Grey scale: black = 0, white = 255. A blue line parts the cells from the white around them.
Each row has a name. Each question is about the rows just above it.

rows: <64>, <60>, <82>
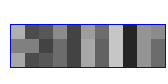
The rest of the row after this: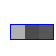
[139 67 157 108 198 37 148 139]
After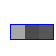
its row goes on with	[108 67 167 98 198 37 148 108]
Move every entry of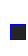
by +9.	[46]
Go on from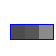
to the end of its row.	[67 157 108 198 37 148 139]

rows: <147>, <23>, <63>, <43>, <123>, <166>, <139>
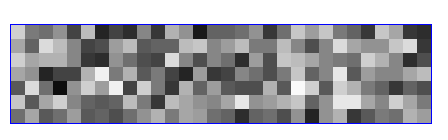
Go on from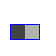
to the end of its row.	[240 122 178 89 122 67 36 157 55 67 134 111 78 122 198 99 134 231 89 157 134 134 166 188]
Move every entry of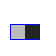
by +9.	[197 45]
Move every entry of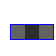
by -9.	[90 36 90]
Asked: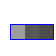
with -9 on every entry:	[148 80 69]
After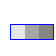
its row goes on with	[207 166 122]
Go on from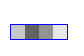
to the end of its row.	[231 166 134 207 166 122]

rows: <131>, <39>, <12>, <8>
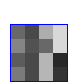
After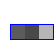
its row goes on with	[40]
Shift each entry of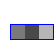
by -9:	[113 64 173]
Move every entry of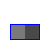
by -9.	[113 64]
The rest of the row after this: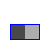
[216]
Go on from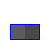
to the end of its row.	[182 40]
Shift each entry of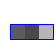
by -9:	[83 64 173]

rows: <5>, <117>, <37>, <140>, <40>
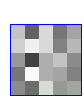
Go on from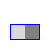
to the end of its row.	[184]
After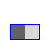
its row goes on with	[118 164]
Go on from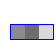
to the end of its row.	[152 164]
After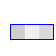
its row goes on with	[129 184]
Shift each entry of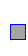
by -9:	[155]

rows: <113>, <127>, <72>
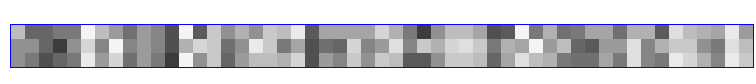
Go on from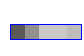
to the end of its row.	[102 165 223 189 177 121 112 112 165 121 223 133 121 234 213 177 133 234 201]
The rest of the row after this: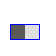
[189 177 165 234 155]
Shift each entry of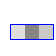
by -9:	[214 124 192]

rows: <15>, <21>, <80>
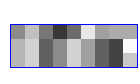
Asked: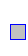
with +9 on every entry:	[201]
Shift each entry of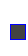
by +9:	[76]
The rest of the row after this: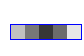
[160 171 171]

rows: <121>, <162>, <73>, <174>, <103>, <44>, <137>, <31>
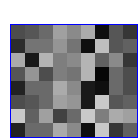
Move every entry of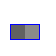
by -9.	[88 129]
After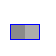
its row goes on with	[15 86 54]
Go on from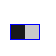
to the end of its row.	[86 97]

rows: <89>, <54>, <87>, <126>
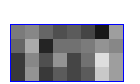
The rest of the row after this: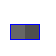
[91 69 24 158]
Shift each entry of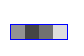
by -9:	[138 60 104 213]

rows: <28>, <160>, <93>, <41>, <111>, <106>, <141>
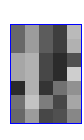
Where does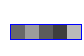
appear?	<28>
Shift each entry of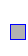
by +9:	[186]
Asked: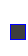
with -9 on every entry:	[53]

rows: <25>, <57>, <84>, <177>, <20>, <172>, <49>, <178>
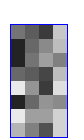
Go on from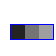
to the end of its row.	[128]
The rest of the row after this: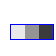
[222]
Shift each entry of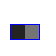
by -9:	[26 107]
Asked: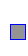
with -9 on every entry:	[139]
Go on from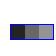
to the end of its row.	[138]

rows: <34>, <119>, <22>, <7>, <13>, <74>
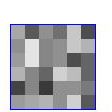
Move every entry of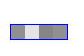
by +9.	[153 237 143 153]
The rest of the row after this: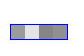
[78 101]
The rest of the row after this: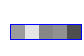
[101]
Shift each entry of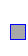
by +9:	[176]
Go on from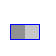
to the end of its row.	[179]

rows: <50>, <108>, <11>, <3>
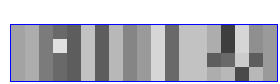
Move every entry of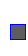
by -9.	[84]
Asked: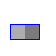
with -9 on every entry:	[164 114]
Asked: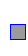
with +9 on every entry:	[163]
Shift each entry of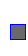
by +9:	[114]
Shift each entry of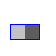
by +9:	[203 102]
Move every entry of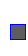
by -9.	[84]

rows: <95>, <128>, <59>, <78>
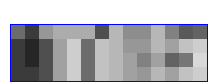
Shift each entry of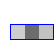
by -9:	[197 99 185]
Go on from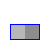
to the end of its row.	[141 183 129 89 99]
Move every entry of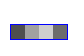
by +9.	[88 170 215 117]
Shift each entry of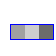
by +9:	[170 215 117]
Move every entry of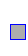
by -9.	[163]
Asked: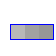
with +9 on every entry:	[192 170 160]

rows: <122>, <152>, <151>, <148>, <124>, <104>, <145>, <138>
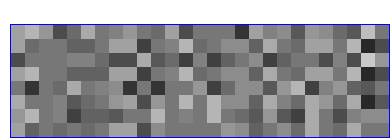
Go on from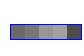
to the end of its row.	[150 119 181 119 181 140 140 98 170 129 107 170 150 107 170 40 88]
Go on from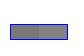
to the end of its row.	[107 76 76 170 88 107 64 129 64 98 119 140 64 98 119 119 76 129 76 201 150]

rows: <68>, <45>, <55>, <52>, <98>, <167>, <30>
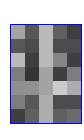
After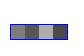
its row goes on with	[75]
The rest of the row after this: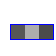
[75]
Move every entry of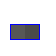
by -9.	[78 66]
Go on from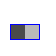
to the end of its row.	[75 75]
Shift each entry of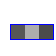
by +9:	[96 182 84]
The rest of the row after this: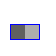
[96 106]

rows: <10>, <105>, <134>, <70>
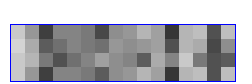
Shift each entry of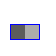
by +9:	[101 180]
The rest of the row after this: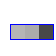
[142]
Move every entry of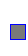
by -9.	[112]
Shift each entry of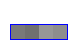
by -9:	[112 103 142 133]
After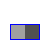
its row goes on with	[181 171 72 142]

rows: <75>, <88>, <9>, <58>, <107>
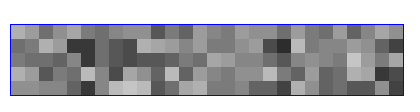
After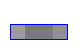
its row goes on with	[156 75 45 186 123 134 134 156 144 99 66]
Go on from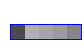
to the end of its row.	[156 123 123 144 156 75 45 186 123 134 134 156 144 99 66]
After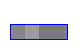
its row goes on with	[144 156 75 45 186 123 134 134 156 144 99 66]
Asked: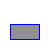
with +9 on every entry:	[153 153]
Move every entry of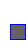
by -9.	[90]
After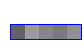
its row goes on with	[144 186 123 99 156 99 111 176 166 56 75]

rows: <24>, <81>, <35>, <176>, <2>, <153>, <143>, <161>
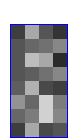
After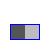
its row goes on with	[168 43]
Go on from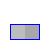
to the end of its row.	[43]
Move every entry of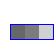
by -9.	[94 115 200]
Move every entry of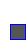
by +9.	[94]
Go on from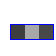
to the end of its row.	[85]
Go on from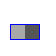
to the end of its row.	[52]

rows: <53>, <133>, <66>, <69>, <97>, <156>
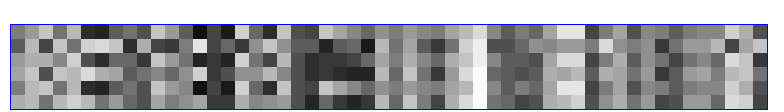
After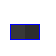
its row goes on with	[36 36 184 103 196 114 56 154 218 250 103 92 80 92 174 164 184 92 174 164 114 154 56 92 154 164 124 184 196 114]
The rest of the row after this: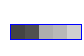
[80 144 174 114 154 68 80 154 154 103 218 208 68]
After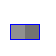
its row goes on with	[68 114 135 103 218 196 56]
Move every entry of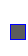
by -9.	[83]

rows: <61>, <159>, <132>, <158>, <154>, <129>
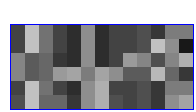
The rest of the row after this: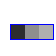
[67 67 79 55 124 124]
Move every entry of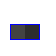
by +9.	[76 54]
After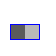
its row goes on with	[103 55]
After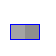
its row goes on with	[91 91 184 103 55]
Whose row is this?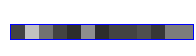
<61>
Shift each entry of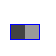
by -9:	[58 145]
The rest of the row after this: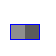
[91 184 103 55]

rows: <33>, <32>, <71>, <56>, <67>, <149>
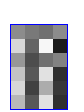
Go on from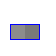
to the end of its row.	[112 140]
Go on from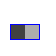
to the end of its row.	[56]
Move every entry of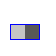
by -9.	[187 79]

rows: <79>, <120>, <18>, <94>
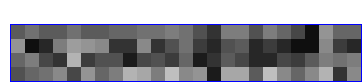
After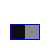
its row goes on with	[60 39]
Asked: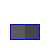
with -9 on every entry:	[82 62]

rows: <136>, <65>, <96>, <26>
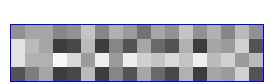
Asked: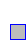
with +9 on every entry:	[196]
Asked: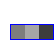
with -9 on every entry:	[116 157 52]
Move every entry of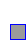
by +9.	[164]
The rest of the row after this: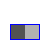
[61 166 155 208 83]
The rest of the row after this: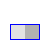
[177 247 217 155 238 155 238 208 196 217 196 238 187 208 155 187]
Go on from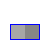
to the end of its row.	[145 196 134 177 155 114 166 145 196 145 177 134 187 145]
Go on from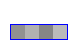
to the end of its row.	[145]

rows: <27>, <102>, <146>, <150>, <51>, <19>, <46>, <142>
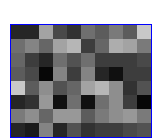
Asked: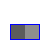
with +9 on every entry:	[101 151]
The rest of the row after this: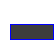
[73]
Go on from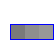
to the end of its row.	[122]
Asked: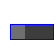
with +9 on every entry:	[120 70 70]
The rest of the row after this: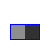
[82]

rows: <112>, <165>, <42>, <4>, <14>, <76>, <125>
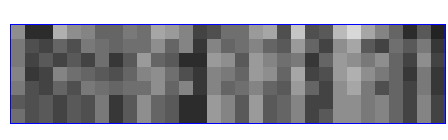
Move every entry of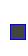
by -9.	[58]
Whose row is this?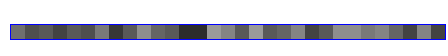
<125>
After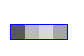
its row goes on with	[132 101 44 89 35]

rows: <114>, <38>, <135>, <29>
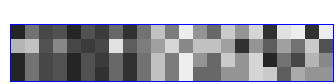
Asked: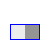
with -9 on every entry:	[228 139]
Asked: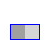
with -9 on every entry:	[151 204]
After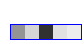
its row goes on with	[49 237]
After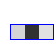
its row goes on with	[237 49 237]
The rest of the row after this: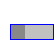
[160 49 148 93 160 114 202 81]
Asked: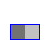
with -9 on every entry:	[105 184]

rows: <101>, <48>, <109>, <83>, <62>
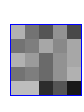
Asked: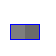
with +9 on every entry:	[135 115]
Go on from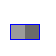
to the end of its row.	[146 167]
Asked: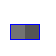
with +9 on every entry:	[124 94]
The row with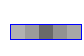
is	<109>

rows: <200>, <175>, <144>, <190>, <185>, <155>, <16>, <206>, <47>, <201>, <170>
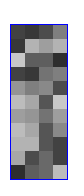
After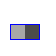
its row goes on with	[105 66]
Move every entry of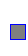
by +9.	[136]
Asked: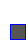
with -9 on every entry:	[76]
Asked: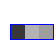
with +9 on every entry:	[65 188 167]
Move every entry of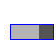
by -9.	[170 170 76]

